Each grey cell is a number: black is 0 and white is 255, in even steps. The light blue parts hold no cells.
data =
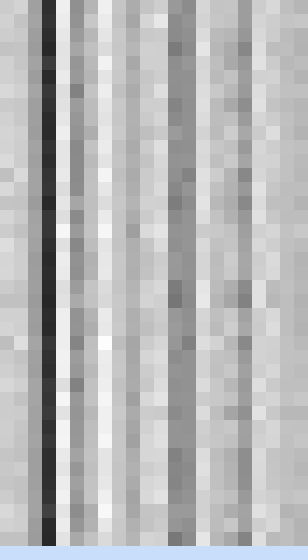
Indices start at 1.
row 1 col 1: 204
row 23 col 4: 44
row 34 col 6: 151
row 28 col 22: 191
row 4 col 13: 123
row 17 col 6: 154
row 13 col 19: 214
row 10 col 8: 232
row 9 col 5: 230
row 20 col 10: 175
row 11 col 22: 191
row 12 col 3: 160
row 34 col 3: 159
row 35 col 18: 144
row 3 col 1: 205
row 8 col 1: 202
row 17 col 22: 200
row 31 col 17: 199
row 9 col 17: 191
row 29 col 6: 152
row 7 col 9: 192
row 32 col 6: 152
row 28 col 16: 199
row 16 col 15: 220
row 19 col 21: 190
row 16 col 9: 196
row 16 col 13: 139
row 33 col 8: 228
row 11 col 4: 51
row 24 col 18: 168
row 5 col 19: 225
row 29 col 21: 194
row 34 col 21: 191
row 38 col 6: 150
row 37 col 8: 248
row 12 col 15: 216
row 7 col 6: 130
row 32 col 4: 56
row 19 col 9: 199

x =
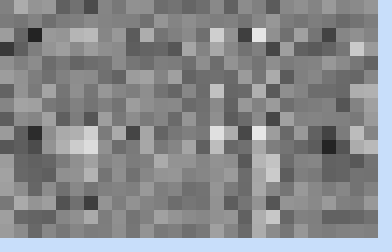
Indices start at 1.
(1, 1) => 129
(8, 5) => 113
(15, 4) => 158
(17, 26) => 131
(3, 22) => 160
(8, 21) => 110
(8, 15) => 112
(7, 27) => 177
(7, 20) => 90
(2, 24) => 120
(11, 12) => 121
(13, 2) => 104
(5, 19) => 116
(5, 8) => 114
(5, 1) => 144
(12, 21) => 108
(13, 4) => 95
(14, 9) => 131
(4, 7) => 156
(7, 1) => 99
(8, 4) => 120
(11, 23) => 92
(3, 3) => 35
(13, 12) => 148
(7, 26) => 174
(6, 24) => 117
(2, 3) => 131
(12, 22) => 131
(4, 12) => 103
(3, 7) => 186
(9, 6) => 125
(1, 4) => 153
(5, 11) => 109
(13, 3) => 100
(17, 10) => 118
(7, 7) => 118
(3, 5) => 149

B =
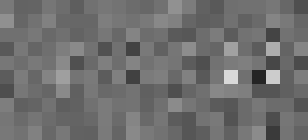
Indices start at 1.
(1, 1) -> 121
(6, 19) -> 37
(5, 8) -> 127
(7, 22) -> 105
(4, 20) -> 173
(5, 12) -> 122
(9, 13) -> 92
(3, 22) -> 107
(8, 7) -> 113
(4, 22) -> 133
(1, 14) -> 124
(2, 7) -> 103
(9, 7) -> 105
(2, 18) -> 97
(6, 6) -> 116
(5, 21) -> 105
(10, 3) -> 129
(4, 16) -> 102
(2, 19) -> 106
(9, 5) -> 101
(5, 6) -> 80
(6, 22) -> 125
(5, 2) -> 110
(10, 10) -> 137
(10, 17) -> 97
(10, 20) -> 58
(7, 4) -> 102
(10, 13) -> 104
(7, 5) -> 138
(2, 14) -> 102
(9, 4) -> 108
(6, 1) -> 92
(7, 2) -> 119
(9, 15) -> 115
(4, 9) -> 113
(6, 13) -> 105
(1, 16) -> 89

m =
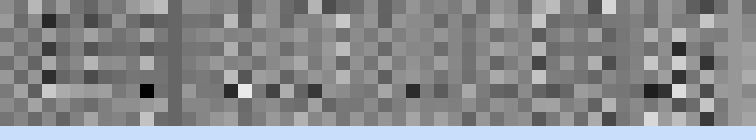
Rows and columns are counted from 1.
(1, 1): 141
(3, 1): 118
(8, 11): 152
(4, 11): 90
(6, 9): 108
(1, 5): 154
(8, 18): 106
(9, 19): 125
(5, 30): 146
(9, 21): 134
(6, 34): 112
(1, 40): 187
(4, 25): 187
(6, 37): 152
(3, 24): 140
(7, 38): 139
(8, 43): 98
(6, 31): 138
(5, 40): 121
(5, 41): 153
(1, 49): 136
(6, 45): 122
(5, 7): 181
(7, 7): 154
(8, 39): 160
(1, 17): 132
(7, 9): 121
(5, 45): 118
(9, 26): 150
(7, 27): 118
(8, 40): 162
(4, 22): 134
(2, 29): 149
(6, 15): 122
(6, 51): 175
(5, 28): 161
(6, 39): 195
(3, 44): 99
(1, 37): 139

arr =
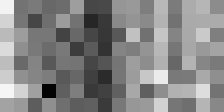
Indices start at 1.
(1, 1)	242
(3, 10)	193
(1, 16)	140
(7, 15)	221
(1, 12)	184
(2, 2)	118
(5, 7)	70
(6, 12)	235
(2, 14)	170
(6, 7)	64
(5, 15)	134
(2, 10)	148
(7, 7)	57
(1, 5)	108
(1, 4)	104
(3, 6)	104
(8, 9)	120
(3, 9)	88
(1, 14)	172
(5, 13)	103
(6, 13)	121
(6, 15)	169
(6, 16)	143
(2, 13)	114
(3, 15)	202
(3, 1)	186
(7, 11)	95
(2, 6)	114
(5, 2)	105
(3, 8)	55
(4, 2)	143
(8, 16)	136
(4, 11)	148
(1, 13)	123
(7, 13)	177
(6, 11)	199

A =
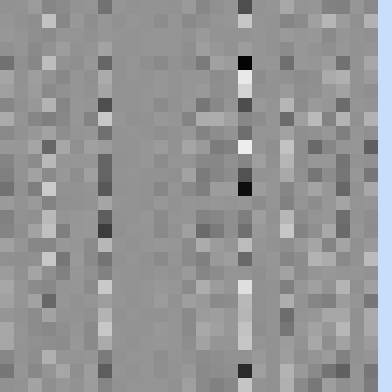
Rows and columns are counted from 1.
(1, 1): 146
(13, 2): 147
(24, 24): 152
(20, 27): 146
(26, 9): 146
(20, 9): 148
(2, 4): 194
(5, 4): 189
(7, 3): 155
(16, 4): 185
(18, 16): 156
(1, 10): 146
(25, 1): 166
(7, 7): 146
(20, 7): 145
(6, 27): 155
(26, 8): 123
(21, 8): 201
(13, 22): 144
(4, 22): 151
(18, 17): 149
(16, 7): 152
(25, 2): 148
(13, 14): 162
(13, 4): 138
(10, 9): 147
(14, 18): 14
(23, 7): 144
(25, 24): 142
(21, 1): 166
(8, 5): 133
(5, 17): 156
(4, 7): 148
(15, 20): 148
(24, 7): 138
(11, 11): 150
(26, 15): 140
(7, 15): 153
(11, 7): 160

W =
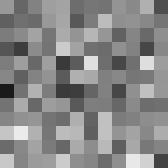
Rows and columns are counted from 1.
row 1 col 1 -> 152
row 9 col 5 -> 109
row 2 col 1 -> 96
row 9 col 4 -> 116
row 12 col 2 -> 133
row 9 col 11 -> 141
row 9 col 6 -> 175
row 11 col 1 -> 107
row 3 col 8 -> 150
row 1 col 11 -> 176
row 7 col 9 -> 71
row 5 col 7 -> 223
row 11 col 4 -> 123
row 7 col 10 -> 144
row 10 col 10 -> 163
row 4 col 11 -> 71
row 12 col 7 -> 134
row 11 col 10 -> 168
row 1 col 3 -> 130
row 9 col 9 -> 124
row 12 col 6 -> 142
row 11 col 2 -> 136
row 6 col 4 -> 147
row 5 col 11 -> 222
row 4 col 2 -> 61
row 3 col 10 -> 133
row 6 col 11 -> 121
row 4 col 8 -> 108
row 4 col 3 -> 139
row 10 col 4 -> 118
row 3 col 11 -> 105
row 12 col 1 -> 200
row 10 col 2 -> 235
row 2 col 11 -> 136
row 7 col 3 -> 178

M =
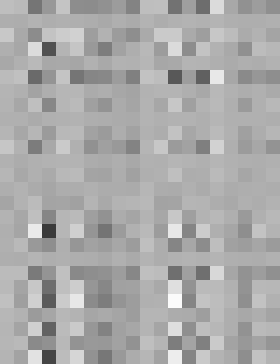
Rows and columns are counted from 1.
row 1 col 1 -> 190
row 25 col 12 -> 181
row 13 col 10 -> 161
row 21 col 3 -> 199
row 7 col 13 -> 180
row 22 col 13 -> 251
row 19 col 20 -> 177
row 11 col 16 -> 210
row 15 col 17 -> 169
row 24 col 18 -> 146
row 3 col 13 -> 202
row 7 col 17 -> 177
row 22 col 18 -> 143
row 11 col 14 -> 162
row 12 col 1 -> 177
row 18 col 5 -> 175
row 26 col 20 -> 179
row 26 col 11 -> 182
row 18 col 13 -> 133
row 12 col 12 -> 176
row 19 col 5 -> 176
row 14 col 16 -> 179
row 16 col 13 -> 199
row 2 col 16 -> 180
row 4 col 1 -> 175
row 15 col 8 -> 169
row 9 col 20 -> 174
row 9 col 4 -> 176
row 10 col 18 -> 160
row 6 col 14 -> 157
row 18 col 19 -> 166
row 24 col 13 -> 222
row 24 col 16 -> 183
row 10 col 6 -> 185
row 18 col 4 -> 142
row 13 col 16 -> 186
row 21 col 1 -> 185
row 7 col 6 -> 182
